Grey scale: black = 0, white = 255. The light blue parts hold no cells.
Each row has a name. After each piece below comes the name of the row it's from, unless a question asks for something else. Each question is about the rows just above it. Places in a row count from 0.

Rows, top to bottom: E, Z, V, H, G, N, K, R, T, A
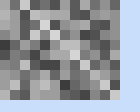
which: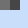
N
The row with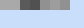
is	Z
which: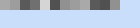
V
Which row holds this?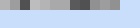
Z
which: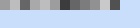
T

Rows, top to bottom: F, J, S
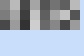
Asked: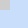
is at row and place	S, 3
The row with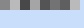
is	F
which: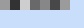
S
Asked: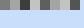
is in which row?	J
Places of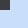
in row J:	2

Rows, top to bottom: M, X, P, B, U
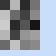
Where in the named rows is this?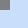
U, 2
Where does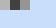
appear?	B
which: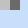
X
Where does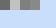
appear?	U
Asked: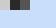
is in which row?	P
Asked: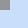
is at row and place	B, 2

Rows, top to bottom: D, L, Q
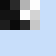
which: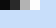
D
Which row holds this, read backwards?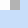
D
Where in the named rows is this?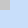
Q, 3
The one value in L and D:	253
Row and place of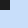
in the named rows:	Q, 0
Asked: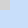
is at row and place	L, 3

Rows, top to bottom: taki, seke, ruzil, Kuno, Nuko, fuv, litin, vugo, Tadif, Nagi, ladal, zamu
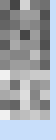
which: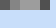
seke
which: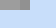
litin
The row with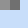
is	ladal
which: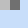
Tadif
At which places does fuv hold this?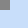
1 2
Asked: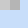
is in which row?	zamu
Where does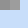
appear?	Tadif

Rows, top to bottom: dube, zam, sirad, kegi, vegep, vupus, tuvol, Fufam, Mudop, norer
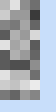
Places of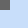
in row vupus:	3
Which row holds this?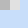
dube

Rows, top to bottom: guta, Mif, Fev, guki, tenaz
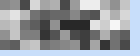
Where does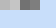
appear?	tenaz
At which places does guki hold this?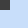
8
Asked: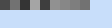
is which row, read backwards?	tenaz
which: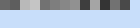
tenaz

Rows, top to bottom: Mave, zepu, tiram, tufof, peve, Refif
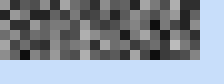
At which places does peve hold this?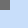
2 11 15
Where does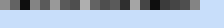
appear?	Refif

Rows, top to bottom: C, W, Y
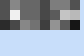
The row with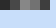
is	Y
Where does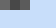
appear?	W
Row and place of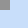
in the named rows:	Y, 5
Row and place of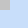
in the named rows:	W, 6
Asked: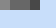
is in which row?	C

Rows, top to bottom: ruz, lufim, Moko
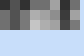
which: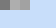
lufim
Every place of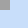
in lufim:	4 7
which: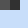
ruz
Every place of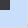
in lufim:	6
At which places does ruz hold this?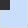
0 2 6
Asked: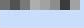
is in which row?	lufim

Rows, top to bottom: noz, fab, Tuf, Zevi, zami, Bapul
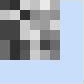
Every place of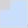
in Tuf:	5
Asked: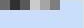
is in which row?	Bapul
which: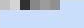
fab

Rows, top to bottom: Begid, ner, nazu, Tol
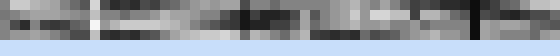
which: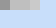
Begid
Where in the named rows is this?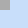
Begid, 4
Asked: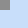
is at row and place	ner, 7
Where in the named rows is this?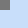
ner, 0
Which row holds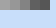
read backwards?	Tol

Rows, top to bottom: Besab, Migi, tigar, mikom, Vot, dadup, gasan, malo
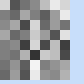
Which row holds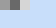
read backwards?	tigar
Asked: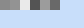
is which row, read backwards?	malo
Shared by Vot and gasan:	127
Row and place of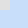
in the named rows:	mikom, 6
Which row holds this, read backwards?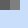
Migi
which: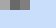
mikom
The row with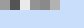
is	malo

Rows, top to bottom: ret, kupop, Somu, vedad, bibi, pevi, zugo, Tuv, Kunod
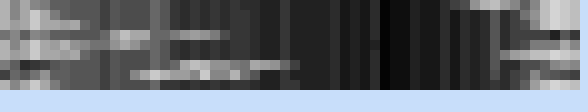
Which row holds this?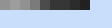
vedad
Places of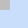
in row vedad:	12
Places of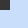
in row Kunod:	16 17 19 21 23 24 28 29 49

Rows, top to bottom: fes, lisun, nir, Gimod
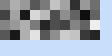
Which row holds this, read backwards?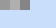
fes
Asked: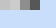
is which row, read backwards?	Gimod
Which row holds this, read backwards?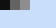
lisun
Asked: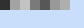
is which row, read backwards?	fes
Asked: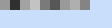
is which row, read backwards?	fes

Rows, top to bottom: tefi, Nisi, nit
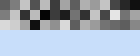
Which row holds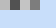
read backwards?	tefi
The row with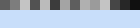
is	tefi
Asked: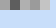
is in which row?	tefi

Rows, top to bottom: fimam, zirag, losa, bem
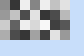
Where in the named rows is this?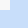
losa, 4
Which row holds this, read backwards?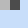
zirag
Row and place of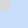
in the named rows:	losa, 3
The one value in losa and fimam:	238
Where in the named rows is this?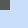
losa, 6

